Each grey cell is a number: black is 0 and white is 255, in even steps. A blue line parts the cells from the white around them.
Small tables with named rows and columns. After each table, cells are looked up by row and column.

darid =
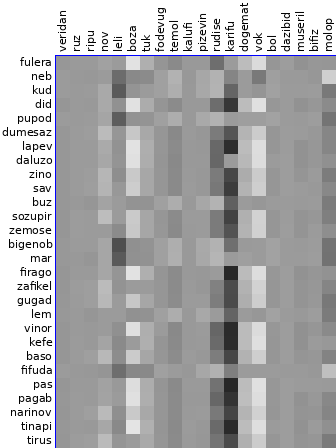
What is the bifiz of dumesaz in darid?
152
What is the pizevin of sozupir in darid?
155
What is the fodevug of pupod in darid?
160
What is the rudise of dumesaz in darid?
123
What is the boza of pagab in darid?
224
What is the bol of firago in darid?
151
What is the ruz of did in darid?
154
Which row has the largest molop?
neb

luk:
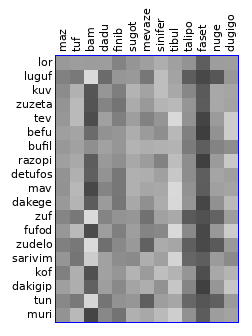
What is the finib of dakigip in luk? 137
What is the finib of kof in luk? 150
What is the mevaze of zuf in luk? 113
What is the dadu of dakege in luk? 155
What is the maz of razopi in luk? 159
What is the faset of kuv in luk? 90
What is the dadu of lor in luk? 157
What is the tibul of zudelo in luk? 166
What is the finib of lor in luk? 131
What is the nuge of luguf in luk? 87
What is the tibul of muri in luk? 206
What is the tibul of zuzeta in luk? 185

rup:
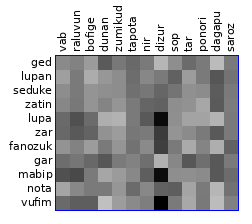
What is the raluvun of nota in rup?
136
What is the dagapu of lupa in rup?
179
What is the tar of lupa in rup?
163
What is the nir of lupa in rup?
89
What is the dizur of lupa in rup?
10
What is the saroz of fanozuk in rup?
98
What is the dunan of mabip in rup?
166
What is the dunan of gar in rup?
87
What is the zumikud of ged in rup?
120
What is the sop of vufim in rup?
122
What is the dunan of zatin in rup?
132
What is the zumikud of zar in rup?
156

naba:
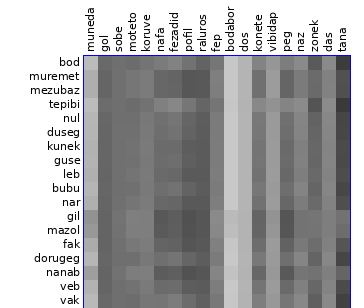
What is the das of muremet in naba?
129
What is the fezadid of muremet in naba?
100
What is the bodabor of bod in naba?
199
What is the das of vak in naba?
137
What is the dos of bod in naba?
180
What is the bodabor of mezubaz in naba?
199
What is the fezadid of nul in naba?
117
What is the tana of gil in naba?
114
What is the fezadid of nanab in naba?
95
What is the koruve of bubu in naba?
121
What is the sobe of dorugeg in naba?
111

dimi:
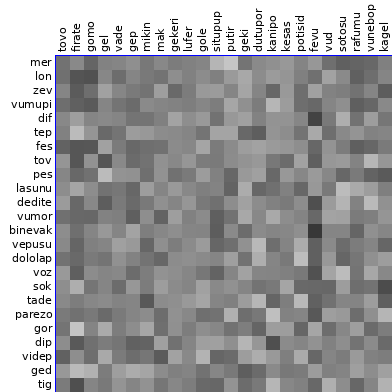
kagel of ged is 160
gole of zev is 153
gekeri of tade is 143
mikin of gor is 166
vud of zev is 130
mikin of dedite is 121
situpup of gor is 135
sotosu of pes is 103
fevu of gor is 166
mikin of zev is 115
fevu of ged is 156
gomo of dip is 112

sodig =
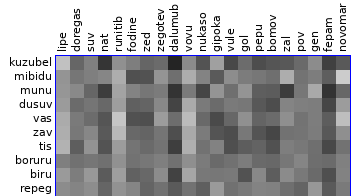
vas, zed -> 79
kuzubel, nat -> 53
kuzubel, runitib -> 144
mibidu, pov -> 115
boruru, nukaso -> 123
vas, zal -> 143
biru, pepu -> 136
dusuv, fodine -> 96
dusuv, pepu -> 88
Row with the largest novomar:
mibidu

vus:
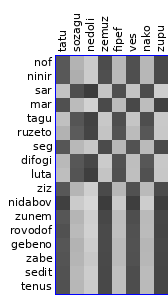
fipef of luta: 80
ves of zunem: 78
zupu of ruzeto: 200
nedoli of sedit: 205
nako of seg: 186
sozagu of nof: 179
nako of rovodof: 187
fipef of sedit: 191
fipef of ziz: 183
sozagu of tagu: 85

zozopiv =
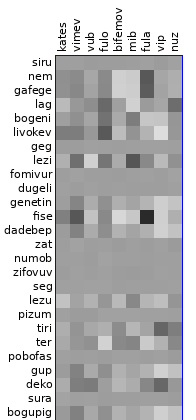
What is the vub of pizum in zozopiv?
156
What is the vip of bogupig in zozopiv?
207
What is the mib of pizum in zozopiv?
161
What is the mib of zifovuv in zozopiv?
156
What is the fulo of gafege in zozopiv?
137
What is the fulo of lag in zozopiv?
105
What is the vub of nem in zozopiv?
167
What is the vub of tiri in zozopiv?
168
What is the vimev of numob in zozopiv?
159
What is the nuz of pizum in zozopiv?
159
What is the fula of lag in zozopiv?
155
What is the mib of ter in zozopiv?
133
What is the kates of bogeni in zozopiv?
159
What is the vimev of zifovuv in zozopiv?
160
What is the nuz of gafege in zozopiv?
175
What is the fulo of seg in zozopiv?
161
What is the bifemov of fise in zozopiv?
215
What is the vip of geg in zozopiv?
160
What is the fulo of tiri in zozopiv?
175

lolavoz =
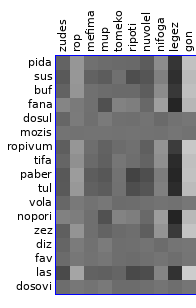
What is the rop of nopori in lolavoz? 125
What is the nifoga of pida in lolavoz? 140
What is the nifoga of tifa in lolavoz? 143
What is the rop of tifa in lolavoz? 144
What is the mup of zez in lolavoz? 99
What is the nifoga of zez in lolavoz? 148
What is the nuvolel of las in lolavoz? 77
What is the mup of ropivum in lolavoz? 98
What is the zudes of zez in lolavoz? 95
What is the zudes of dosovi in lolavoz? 109
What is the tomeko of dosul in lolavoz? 112
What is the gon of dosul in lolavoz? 118
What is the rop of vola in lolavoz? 121
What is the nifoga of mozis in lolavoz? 113
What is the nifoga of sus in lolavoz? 128

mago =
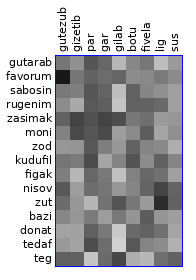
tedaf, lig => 140
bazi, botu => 148
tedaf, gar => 109
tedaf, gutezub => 153
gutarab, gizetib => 144
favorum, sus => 139
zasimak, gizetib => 68
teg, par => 196
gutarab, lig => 189
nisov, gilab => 151
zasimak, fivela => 111
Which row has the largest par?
teg

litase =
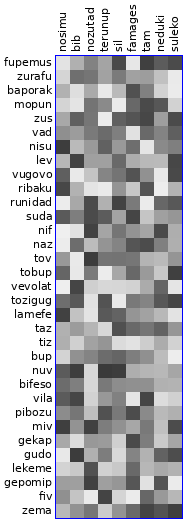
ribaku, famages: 199
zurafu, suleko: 234
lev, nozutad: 160
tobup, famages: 104
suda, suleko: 150
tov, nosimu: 152
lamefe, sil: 99
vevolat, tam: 171
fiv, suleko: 183
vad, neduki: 131
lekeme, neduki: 169
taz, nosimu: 177

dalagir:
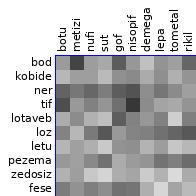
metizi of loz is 183
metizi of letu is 160
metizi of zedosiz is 158
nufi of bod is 157
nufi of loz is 122
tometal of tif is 169

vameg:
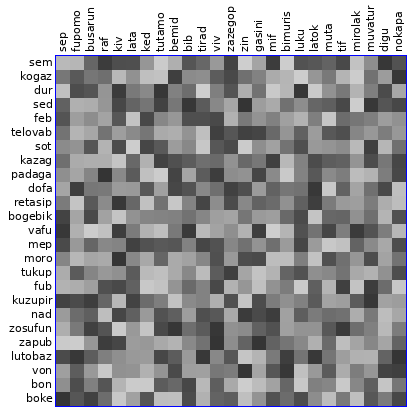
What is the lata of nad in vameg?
96
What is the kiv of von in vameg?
145
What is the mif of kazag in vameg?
64
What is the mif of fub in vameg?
146
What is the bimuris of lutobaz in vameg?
62
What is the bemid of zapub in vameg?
179
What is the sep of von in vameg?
159
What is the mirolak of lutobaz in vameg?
177
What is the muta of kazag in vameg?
93
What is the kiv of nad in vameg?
70
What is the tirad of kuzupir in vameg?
130
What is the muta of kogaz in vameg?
121
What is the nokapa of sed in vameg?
71
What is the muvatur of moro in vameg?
77
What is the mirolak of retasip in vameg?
158
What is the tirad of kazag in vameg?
111
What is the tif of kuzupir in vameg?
158
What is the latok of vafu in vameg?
115
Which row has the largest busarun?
vafu

